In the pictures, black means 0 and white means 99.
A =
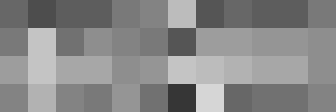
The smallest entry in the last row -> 21
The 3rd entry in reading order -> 36
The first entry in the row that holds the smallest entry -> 51
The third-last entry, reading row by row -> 44
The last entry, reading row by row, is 51
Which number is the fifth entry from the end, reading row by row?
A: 83
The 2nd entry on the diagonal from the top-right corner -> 58
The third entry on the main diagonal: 65
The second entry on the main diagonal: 76
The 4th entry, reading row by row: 36
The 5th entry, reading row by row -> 47
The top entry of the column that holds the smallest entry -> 73
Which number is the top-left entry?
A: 40
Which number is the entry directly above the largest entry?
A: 73

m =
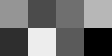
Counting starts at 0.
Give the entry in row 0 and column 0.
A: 58
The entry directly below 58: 18
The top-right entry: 71

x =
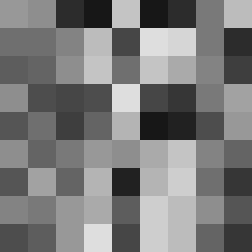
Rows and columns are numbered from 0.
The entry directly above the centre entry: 86
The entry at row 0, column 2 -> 17
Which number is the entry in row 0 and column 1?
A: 55
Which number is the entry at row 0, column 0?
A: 59
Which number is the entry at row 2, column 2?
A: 55
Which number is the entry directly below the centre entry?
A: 55
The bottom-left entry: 30
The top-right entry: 73
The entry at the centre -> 70
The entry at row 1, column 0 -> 43

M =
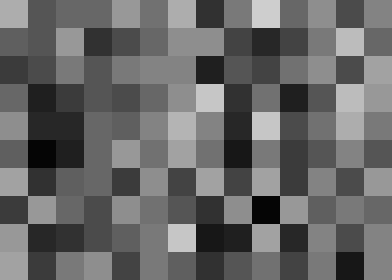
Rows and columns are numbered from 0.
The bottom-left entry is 63
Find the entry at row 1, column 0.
37
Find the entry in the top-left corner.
67
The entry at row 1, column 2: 59
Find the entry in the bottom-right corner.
51
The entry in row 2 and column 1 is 29
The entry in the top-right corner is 51
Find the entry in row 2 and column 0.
23
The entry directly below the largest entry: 15
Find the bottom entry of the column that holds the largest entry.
44
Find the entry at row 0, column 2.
40
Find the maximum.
80
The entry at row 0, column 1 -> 33
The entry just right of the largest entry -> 40

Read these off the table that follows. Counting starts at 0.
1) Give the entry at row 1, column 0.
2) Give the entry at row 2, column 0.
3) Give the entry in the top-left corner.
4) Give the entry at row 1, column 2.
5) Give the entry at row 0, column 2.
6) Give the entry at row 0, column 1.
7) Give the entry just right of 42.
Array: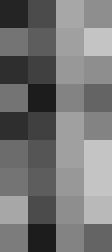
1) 45
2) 18
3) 14
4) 62
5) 65
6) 29
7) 33

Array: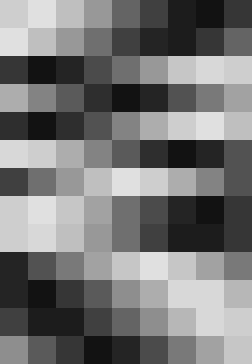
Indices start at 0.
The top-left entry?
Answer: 80
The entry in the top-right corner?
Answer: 21
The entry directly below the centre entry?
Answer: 43
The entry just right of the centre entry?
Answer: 80
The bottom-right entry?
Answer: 77
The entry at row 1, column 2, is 59
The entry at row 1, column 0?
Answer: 87
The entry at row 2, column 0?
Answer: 21
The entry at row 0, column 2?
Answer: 74
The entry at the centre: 87
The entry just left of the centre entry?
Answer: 74
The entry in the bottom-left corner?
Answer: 55
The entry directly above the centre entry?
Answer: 35

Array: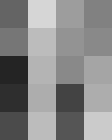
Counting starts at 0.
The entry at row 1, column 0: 46
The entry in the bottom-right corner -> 79
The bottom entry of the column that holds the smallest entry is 29
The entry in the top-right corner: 50
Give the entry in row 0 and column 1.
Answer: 83

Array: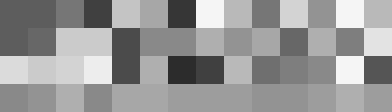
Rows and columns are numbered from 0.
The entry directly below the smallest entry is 61
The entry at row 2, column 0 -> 85
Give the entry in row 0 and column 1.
36
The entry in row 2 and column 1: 79
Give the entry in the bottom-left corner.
53
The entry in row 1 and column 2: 79
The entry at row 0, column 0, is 36
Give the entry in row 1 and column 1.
40
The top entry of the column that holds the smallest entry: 21
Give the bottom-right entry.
61
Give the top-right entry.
72
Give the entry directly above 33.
88
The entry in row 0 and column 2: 46
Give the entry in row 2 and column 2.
82
